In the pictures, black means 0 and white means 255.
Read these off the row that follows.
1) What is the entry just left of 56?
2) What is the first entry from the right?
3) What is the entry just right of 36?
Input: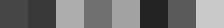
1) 70
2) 201
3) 89
